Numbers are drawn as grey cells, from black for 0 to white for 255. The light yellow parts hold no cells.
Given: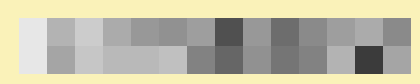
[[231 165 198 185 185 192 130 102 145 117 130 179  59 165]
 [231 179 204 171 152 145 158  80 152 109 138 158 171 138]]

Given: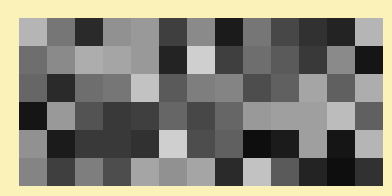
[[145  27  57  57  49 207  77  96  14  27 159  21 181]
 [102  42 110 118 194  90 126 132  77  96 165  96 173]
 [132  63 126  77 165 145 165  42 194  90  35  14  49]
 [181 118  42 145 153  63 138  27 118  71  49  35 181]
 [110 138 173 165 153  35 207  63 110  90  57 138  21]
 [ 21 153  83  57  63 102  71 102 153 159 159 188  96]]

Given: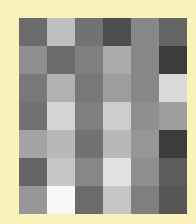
[[143 107 127 171 135  60]
 [120 177 120 157 135 218]
 [164 184 114 184 151  60]
 [107 190 114  78 135 100]
 [100 198 135 225 143  92]
 [114 212 127 205 143 157]
 [151 247 107 198 127  86]]

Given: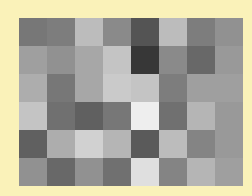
[[145 104 145 112 223 132 181 159]
 [196 112  96 119 238 112 181 153]
 [173 119 167 202 196 125 159 159]
 [119 125 188 138  84 188 125 145]
 [159 145 167 196  55 138 104 153]
 [ 96 173 209 181  90 188 132 153]]

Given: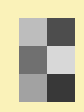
[[162  56]
 [189  77]
 [112 216]]

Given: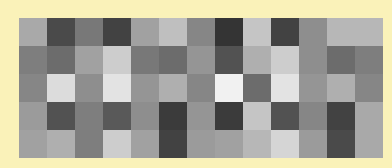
[[169  74 120  66 161 191 134  52 197  66 142 183 183]
 [155  82 126  89 142  59 149  59 197  82 134  66 169]
 [126 108 161 205 120 108 149  82 175 205 142 108 126]
 [161 175 126 205 161  66 155 161 183 213 155  74 169]
 [134 220 142 227 149 175 134 241 108 227 149 175 134]]

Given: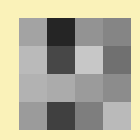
[[163  37 147 133]
 [155  64 126 186]
 [186  71 199 112]
 [178 171 155 140]]

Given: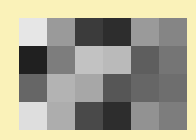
[[ 32 125 194 186  94 117]
 [230 154  59  45 154 133]
 [222 173  73  45 146 125]
 [102 179 167  86 102 110]]

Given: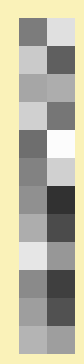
[[144  49]
 [138  63]
 [173  75]
 [158  81]
 [202  95]
 [208 118]
 [230 151]
 [180 158]
 [166 173]
 [130 208]
 [124 224]
 [110 252]]
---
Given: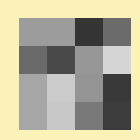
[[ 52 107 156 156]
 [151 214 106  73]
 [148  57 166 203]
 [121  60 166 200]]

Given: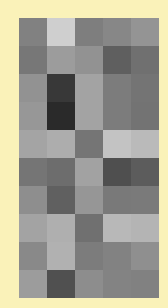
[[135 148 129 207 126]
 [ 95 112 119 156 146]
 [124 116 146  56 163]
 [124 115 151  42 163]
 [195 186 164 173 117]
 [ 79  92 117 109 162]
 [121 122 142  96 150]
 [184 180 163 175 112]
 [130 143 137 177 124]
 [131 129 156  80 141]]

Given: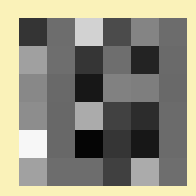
[[132 108  52 109 210  75]
 [ 35 106 160 110  53 110]
 [126 105 136 105  23 129]
 [ 44 107 141 104 171  65]
 [ 23 107 247 104   5  53]
 [171 110 161 109 109  64]]

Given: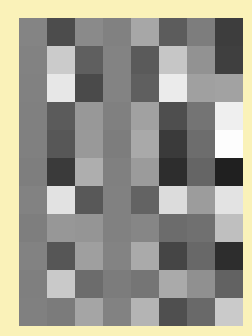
[[125  61 132  76 138 129 167  92]
 [146  63 130 203  95 131  90 198]
 [160 162 129 231  74 131  95 235]
 [116 239 128  91 152 128 161  78]
 [109 253 128  87 153 125 169  58]
 [101  32 126  58 174 128 155  45]
 [156 227 130 226  88 129  99 220]
 [112 191 126 151 149 129 134 108]
 [104  45 130  86 159 131 170  69]
 [144  98 127 201 108 124 117 170]
 [105 202 128 123 165 130 180  79]]

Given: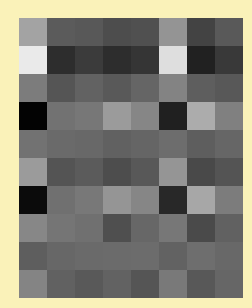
[[ 67  89 163  91  88  77  80 148]
 [ 33  57 234  45  59  45  53 222]
 [ 94  88 124  85  98  89 101 131]
 [172 128   3 114 119 155 134  32]
 [ 94 102 114 106 104  97 101 109]
 [ 73  84 155  84  91  77  88 149]
 [167 124  11 112 120 149 134  40]
 [ 74  97 135 117 112  79 103 119]
 [110 104  94 103 106 107 108  98]
 [ 88 102 132  97  89  98  85 121]]

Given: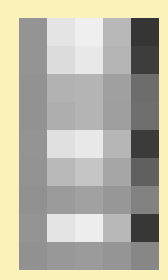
[[184  53 148 228 239]
 [181  61 148 220 232]
 [160 109 146 178 180]
 [159 111 146 174 180]
 [182  59 148 224 232]
 [166  96 147 185 197]
 [151 130 145 155 161]
 [184  55 148 228 237]
 [149 135 145 152 155]]

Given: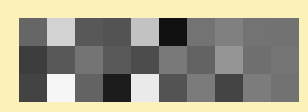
[[115 114 102 210  88  83 194  17 115 128]
 [111 117  61  88 116  89  76 121  99 149]
 [124 114  67 246  99  28 234  83 123  68]]
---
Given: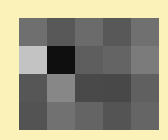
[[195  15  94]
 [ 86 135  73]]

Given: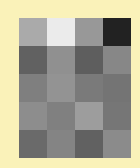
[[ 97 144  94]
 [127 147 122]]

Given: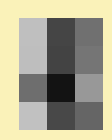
[[190  67 117]
 [110  19 152]]

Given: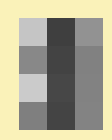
[[136  67 129]
 [203  71 130]]

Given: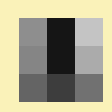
[[133  21 171]
 [100  61 113]]

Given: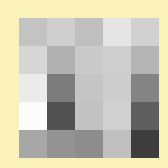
[[214 177 202]
 [235 124 197]]

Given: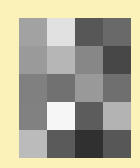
[[154 182 135]
 [128 113 153]]

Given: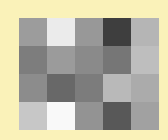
[[125 155 138]
 [140 104 124]]
